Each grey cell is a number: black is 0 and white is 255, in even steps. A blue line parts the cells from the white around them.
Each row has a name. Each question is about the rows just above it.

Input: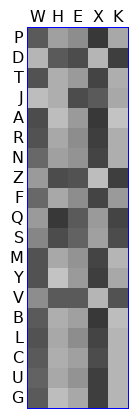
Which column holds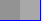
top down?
E
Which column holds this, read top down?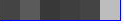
X
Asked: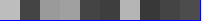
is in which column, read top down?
X
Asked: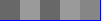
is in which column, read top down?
W
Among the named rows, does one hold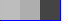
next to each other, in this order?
no
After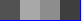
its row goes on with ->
[174]
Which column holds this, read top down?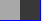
H

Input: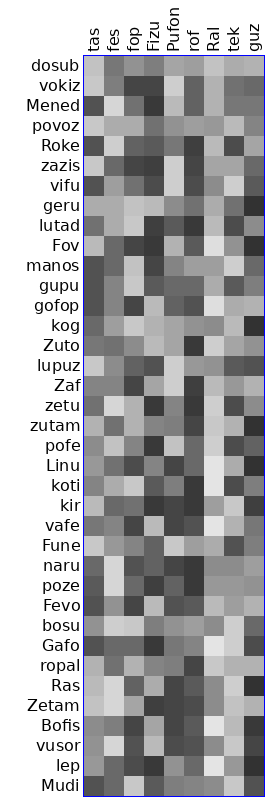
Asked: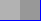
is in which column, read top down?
Ral
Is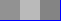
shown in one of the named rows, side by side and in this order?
no
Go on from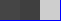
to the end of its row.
[ 69 165 165 105]
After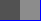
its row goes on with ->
[200  69]

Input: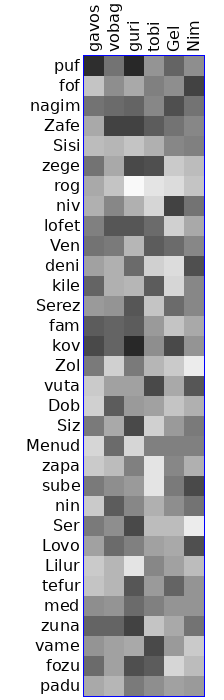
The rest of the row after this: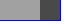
[169  86]
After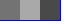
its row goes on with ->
[ 79 202 188]
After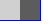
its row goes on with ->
[154 161 196 176]
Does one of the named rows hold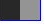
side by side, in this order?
yes

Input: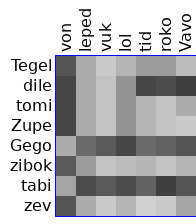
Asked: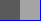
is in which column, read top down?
von
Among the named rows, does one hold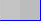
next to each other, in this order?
yes
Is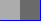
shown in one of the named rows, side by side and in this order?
yes

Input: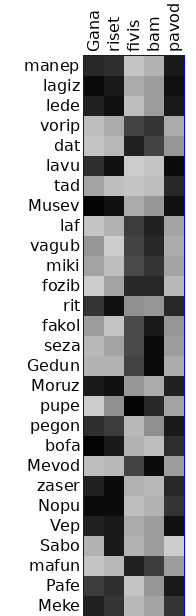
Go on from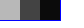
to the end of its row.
[156]
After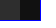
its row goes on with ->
[204 196  11]
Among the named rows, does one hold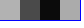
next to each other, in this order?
no
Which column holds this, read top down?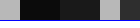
riset

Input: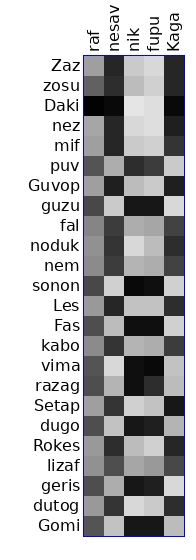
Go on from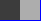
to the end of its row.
[166  66]
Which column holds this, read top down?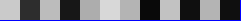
nik
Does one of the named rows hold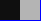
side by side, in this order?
no
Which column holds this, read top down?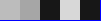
nik

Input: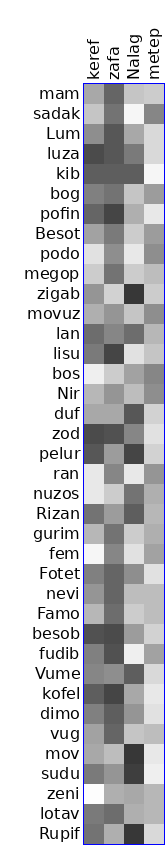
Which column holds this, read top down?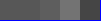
zafa
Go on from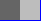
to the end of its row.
[189]
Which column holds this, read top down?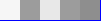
metep

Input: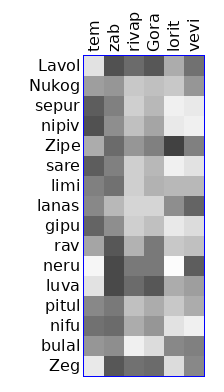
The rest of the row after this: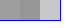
[192 200 150]
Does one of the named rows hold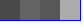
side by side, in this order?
no
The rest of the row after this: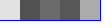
[113]
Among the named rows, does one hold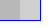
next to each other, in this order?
no

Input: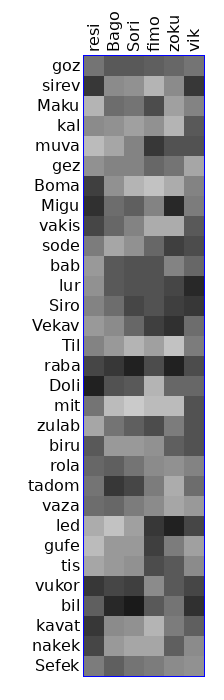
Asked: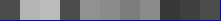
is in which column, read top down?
fimo
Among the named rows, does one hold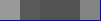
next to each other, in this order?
yes
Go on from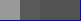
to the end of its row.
[131 103]
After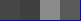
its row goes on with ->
[70]

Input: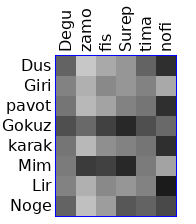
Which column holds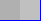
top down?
zamo
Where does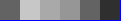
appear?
Dus
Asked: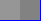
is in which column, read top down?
Surep

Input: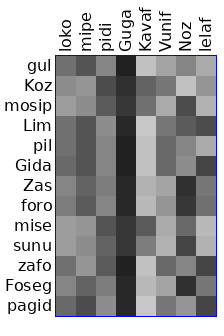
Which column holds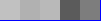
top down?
Kavaf
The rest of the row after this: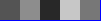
[91 76]
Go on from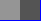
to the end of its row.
[ 55  91 170 105 185]
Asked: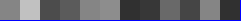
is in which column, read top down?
Noz

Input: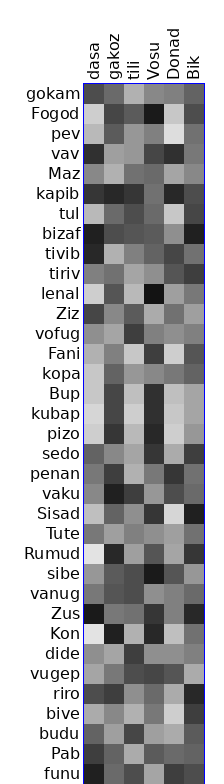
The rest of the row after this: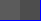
[ 26  85 151]
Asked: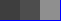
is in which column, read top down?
tili
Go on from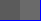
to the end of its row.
[99]

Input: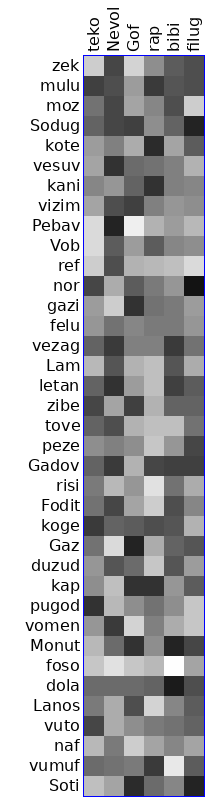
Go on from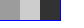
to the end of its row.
[114 122 156]
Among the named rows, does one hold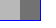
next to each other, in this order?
no
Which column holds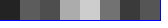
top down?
Nevol
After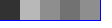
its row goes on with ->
[198]
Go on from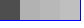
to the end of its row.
[218]
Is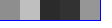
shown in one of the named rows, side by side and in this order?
no

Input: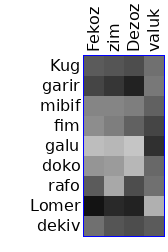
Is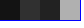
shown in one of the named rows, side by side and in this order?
no
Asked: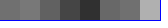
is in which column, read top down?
valuk

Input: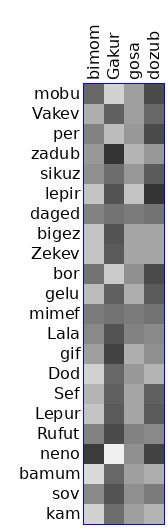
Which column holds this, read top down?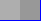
gosa
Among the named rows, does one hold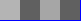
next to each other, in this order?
yes

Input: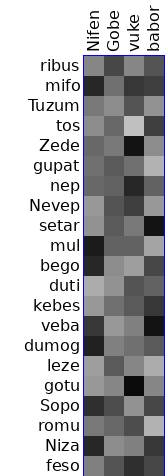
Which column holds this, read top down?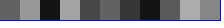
babor
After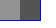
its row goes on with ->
[98]
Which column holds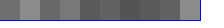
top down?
Gobe
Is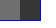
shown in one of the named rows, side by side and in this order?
yes
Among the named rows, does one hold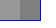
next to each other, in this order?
yes
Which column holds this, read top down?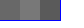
Gobe
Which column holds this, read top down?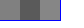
Gobe

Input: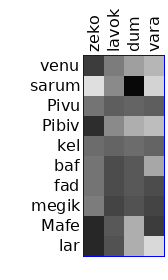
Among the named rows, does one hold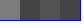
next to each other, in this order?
yes
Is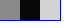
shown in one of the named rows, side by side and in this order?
yes
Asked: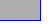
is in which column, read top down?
dum
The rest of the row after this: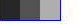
[217]
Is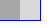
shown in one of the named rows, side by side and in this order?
no

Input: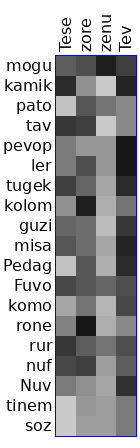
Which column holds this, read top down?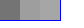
zenu
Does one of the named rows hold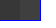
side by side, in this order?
yes
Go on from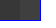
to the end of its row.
[202 137]
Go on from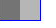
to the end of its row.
[71]
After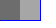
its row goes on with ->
[36]
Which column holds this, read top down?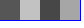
Tese
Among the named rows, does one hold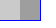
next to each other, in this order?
yes

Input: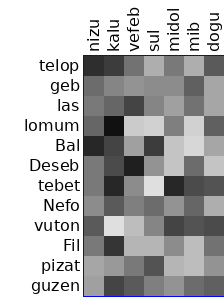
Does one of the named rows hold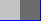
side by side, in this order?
yes
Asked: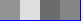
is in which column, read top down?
sul
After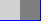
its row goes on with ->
[209  96]
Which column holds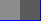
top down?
nizu
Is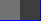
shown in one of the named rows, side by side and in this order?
no

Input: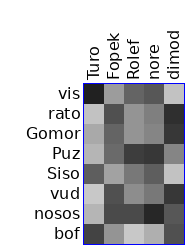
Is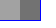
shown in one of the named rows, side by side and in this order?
no
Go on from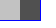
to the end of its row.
[148 127  47]
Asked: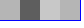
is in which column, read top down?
Turo
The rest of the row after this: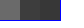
[133]

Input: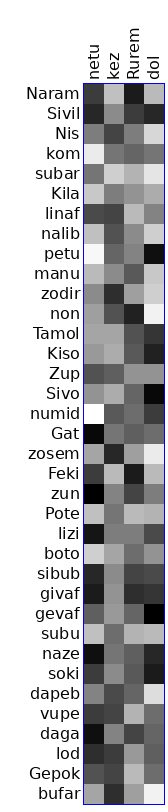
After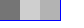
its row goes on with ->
[229]
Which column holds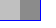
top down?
kez
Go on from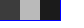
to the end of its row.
[186]
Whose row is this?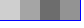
boto
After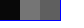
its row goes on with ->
[109]
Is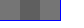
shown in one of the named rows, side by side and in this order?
no
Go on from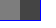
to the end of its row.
[125 215]

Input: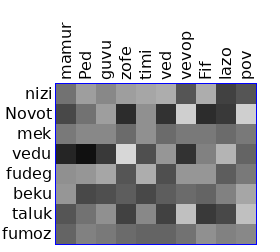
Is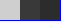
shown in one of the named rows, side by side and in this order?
no
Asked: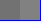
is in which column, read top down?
Ped
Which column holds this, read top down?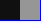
Ped
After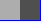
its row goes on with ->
[150 150  93 121]

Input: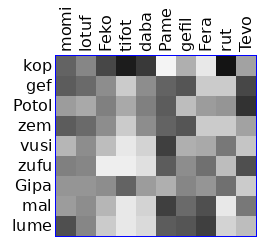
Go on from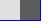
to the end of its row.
[141 112 189  79]
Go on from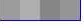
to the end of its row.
[112 203]
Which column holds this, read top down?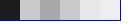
tifot
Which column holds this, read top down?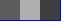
Pame
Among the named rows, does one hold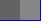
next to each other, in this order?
yes
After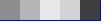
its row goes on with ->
[106  79 232 120]
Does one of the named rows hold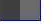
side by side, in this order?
yes

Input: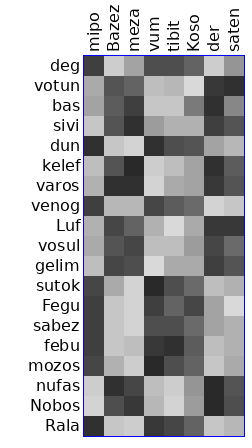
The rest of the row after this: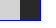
[ 78 106 190 177]
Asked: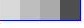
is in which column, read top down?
tibit
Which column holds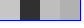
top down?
mipo
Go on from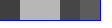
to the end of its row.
[106 211 198]

